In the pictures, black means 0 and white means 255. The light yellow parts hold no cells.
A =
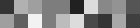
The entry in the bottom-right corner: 63
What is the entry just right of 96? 242
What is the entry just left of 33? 125
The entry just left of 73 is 220
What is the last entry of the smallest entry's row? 85

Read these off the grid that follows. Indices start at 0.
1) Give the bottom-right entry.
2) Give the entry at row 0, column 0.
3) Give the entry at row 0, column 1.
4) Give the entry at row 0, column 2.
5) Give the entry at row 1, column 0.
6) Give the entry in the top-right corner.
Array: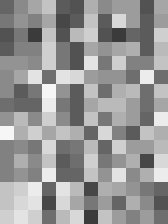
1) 110
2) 101
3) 138
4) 166
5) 119
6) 166

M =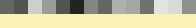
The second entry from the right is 217
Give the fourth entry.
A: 155
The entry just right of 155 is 83
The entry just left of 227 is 112

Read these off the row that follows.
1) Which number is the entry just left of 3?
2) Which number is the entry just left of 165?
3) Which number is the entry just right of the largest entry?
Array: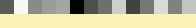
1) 165
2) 156
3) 138

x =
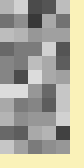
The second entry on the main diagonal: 142
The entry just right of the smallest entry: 169
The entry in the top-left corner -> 180
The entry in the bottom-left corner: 198
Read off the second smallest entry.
65
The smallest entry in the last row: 123
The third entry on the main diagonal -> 151
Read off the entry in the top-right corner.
189
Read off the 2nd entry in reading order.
209
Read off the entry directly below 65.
151
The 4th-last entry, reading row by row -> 160
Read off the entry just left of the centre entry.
75
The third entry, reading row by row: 75
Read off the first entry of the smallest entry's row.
114

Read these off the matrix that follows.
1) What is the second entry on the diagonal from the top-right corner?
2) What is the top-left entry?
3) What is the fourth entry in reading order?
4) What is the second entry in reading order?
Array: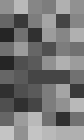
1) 69
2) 145
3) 125
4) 185

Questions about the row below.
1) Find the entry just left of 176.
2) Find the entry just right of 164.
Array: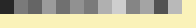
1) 122
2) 82

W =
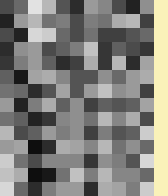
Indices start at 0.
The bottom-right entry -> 204
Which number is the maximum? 226
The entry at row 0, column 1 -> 105
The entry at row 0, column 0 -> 75
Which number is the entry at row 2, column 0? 75
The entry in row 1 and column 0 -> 34
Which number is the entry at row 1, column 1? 154
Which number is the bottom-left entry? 215
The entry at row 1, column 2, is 183
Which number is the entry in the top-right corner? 143
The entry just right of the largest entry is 183
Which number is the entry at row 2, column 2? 215

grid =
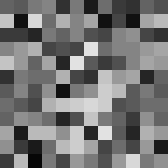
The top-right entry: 80
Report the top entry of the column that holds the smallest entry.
121
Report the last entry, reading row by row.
144
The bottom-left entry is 58
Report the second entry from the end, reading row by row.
121
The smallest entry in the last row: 7
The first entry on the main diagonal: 99
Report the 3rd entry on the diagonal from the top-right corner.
144
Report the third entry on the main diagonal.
37
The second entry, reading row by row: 90
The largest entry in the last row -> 216
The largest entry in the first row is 132
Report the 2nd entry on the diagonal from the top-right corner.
165
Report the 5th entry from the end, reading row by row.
80

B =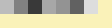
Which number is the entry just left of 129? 188
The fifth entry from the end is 57
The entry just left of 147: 167
